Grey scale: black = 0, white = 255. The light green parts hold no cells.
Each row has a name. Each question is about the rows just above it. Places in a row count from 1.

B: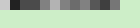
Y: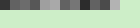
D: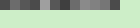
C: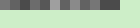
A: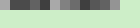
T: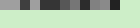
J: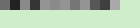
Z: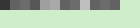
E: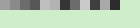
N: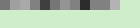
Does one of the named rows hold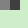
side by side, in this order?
yes
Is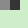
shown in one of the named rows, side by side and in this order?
yes

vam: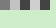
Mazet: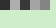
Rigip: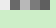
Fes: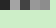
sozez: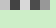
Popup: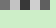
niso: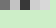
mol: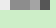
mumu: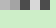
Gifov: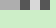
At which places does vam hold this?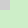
4
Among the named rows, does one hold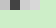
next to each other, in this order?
no

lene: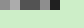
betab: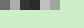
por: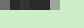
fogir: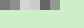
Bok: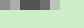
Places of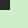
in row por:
2 4 5
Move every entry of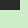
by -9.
[33 33]

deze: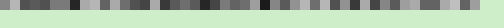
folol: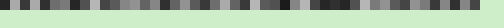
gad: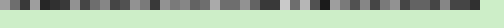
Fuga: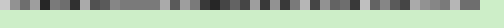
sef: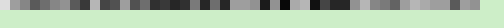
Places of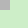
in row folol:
10 26 31 37
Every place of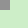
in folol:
14 19 39 42
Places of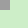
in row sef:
2 13 24 25 41 44 45 47
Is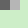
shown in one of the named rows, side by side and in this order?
no
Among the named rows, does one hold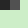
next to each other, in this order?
yes
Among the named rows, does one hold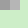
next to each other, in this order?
yes

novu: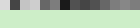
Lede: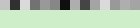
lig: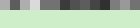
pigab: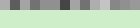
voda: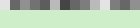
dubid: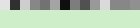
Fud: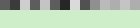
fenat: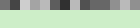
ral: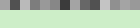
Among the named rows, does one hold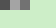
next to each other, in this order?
no
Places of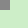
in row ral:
6
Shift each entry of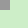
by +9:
[162]

